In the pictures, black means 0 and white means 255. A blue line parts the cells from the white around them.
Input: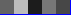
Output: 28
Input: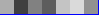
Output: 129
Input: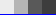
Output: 89
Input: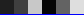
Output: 200
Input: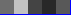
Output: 68
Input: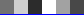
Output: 44
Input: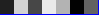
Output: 71
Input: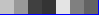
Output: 64
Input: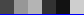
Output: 180
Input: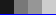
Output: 150
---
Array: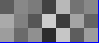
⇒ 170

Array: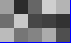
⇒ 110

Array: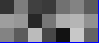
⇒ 158

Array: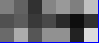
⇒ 80

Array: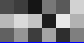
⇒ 184

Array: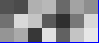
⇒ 113

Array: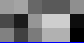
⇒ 73

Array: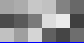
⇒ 75
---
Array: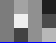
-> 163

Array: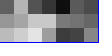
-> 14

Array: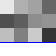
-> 176

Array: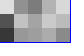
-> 124

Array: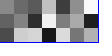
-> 61

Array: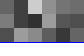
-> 144
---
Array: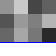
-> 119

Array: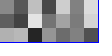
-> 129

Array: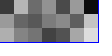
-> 167

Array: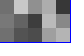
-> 159

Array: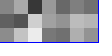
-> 175

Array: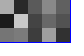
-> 159

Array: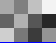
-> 59

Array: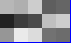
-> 114

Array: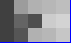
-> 183

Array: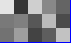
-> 94
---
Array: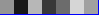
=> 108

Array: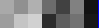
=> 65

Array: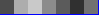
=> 91

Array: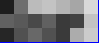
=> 180

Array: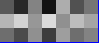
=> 173

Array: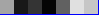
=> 97

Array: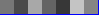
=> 55

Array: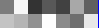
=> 65

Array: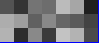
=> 187

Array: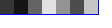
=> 147
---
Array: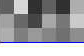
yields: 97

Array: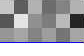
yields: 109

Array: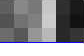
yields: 197

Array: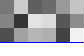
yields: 107

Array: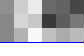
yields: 106

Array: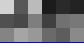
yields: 28

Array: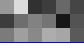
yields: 61
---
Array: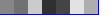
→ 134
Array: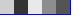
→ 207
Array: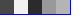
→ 71
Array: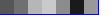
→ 86
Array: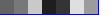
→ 99
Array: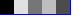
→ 1
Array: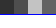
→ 49
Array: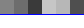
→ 131
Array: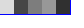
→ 220
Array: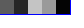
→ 92
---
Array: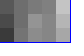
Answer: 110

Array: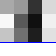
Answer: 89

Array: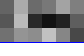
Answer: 186

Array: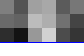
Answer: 99

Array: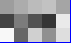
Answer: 124

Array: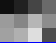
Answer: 134

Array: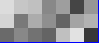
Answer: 121

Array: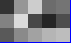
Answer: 219

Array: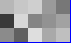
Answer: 215

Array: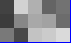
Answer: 135
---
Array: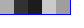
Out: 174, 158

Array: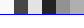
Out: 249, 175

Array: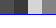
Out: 78, 131

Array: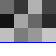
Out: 109, 198

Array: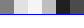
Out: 127, 75

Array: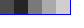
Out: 76, 207
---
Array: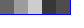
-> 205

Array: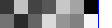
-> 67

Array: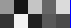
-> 197

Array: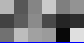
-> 133

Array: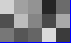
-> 147

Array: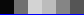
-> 211
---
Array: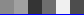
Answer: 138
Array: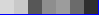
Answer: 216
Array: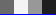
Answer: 106
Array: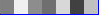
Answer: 127
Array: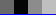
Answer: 105
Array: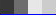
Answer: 55
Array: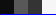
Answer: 13
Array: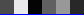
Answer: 75
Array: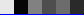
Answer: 232
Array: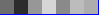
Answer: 109
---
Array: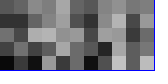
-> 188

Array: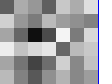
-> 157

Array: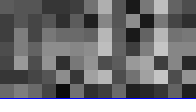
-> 32

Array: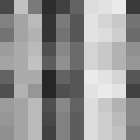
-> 122

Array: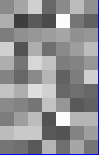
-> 117

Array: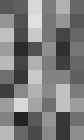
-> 143

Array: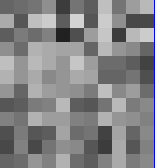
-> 137
